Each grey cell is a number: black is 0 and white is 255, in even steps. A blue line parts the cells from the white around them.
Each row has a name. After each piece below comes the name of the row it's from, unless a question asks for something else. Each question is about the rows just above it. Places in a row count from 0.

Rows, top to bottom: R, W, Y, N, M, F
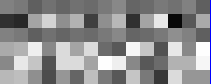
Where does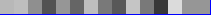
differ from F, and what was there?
3, [76]
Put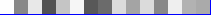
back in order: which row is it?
N

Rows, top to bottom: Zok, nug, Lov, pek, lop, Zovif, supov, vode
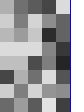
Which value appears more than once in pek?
[219]
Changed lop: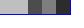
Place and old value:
4, [37]
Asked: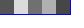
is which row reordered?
Zovif

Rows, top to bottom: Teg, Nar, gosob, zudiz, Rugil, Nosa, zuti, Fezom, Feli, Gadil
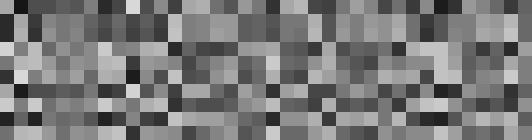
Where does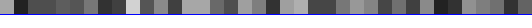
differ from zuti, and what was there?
1, [28]
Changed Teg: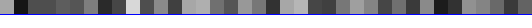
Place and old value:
33, [152]
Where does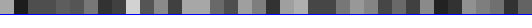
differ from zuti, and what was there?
28, [112]

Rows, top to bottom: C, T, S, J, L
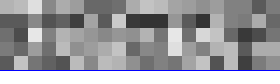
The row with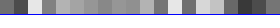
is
S
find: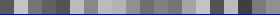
L
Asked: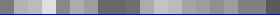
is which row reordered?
C
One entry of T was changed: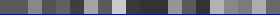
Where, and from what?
16, [129]
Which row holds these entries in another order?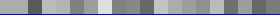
J
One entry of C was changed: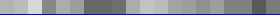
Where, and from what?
2, [223]
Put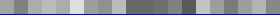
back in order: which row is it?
C

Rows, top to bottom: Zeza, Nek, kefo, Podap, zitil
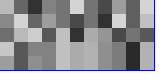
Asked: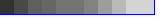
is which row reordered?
Zeza
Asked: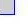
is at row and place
kefo, 2
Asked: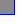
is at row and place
Nek, 0

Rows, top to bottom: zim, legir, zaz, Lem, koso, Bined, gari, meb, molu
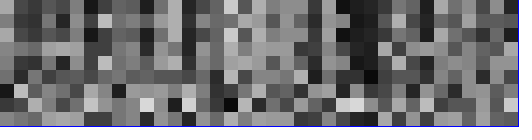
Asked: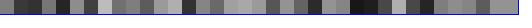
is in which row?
koso
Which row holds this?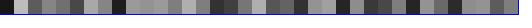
gari
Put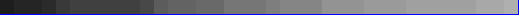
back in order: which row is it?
molu
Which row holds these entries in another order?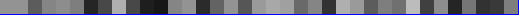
koso

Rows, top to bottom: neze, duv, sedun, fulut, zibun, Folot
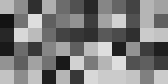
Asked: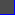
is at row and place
sedun, 8
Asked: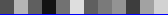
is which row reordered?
duv
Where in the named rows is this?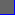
neze, 8
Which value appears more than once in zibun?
[95]
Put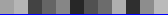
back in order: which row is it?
neze
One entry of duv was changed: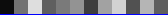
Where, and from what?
0, [19]
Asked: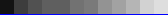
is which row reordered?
duv

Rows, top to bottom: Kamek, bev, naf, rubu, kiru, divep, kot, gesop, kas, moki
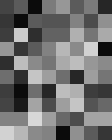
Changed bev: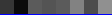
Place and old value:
4, [84]
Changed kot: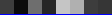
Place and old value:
4, [189]
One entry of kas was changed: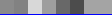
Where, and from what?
0, [130]
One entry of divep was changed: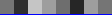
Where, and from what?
0, [110]
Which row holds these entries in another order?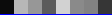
rubu
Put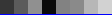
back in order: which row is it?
moki
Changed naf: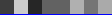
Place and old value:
2, [46]

